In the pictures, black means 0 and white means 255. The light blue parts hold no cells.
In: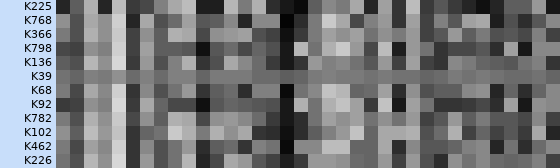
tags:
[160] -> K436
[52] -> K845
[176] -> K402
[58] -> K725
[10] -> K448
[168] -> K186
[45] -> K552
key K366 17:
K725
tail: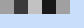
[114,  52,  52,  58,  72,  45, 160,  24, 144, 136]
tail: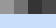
[ 72,  87,  45, 160,  24, 136, 136]
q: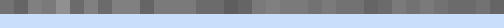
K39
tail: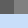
[152, 194, 101, 168, 168, 176,  80, 107, 176,  65, 101,  65,  87,  58, 168,
  37]
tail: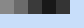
[152, 128, 136, 114,  87, 152,  65, 160,  65,  52, 136, 122, 101,  94,  87,
 114, 128,  52]

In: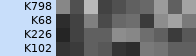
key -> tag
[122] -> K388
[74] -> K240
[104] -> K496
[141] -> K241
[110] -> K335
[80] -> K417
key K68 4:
K496
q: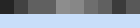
K226
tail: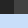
[ 96,  96, 141, 135, 110,  96,  59,  88]

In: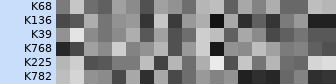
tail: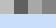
[174, 104, 104, 190, 182]
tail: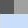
[ 81, 110, 206, 190,  96, 168, 139,  73,  96, 117,  88,  88]
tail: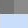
[174,  88, 161,  81, 110, 206, 190,  96, 168, 139,  73,  96, 117,  88,  88]
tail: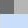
[190,  96, 168, 131, 174, 104, 104, 190, 182]

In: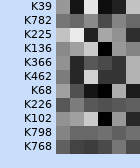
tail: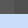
[88, 96]
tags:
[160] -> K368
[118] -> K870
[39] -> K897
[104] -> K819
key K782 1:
K819
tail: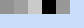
[39]
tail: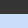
[179]
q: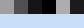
K68

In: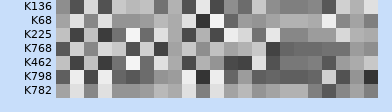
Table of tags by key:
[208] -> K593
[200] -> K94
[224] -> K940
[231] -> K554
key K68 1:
K940
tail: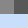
[208, 178, 224]
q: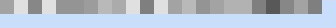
K782
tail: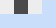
[102,  88, 108, 148, 156, 237,  52, 237, 102, 156,  95, 102,  95,  95, 102,
 208,  82, 148,  52]
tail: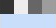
[ 95, 102,  95,  95, 102, 208,  82, 148,  52]
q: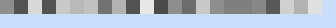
K136

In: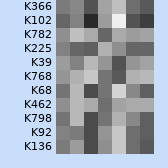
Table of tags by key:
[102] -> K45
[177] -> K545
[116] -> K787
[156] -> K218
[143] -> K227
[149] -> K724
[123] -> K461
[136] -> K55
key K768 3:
K787
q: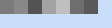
K366
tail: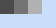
[136,  95]

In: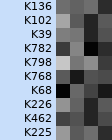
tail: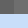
[44]
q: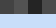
K462
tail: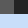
[90]

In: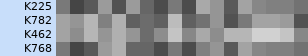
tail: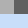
[108,  96, 188,  96, 114, 149,  82, 121, 163, 163, 155,  82]
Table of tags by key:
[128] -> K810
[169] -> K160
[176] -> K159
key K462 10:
K160
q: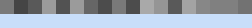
K225
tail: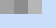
[149, 176, 149, 108, 141, 196, 135, 169, 141, 182, 182, 209, 209, 196, 135]
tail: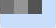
[121, 163, 163, 155,  82]
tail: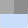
[182, 182, 209, 209, 196, 135]

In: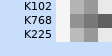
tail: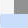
[120,  96]
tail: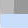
[233]
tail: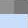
[96]
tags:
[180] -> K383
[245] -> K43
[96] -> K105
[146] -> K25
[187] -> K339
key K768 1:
K25
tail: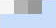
[233]
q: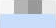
K102

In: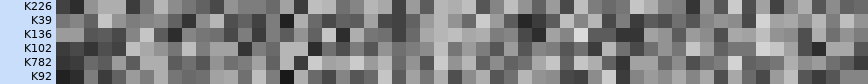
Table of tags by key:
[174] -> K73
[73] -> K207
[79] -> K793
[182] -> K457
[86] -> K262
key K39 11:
K457
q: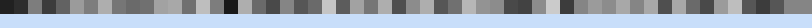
K92
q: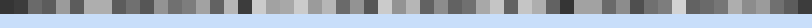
K782
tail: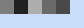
[ 98,  92, 162,  73,  66,  98, 155, 182, 147, 106, 203, 155,  92,  39,  60,
  92, 190, 133, 182,  73, 125,  60,  92,  79, 112,  86, 133, 147, 140,  73,
 211, 162, 168, 140, 182, 125, 190, 147]

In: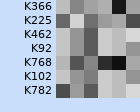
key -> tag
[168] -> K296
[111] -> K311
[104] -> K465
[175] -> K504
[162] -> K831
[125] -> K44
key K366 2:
K831
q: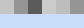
K92
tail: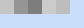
[149]
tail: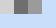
[168,  77]

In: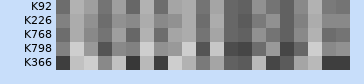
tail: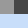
[103, 206, 137, 145]
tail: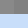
[206, 145, 153, 206,  84, 199,  77,  70, 109, 153,  70, 103, 206, 137, 145]
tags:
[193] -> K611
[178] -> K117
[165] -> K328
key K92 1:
K117
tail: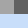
[ 91, 185,  70,  91, 165, 185,  62,  62]
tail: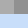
[109, 145, 137, 172, 137, 145, 172, 109, 172, 103,  91, 122, 145,  97, 129,
 172, 137, 137]
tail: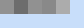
[137, 145, 172, 109, 172, 103,  91, 122, 145,  97, 129, 172, 137, 137]
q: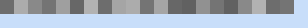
K768

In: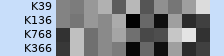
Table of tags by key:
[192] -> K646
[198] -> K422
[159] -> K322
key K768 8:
K422
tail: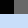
[ 15, 159,  43,  64]
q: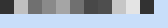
K768
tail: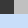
[112, 138, 124,   8, 104,  15, 159,  43,  64]
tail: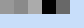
[ 15, 159,  43,  64]
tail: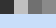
[165, 112,  72,  78, 198, 228,  50]

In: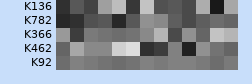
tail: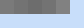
[122, 129, 129, 122, 109, 122]
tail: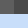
[ 94, 109, 101]
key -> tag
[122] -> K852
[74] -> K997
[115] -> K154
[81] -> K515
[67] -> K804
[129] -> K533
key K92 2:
K852
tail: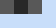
[145, 137,  94,  74,  94, 109, 101]

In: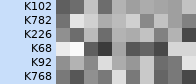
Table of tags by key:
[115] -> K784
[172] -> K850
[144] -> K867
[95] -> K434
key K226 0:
K867
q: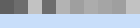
K102
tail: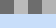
[172, 194, 129, 179,  72]
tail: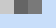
[72]

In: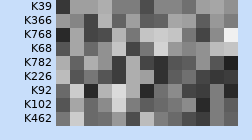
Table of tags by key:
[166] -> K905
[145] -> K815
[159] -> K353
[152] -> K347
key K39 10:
K353
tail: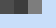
[99]
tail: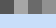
[196,  69, 119, 211, 152, 133, 145, 188, 196]
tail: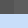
[145,  85,  33]

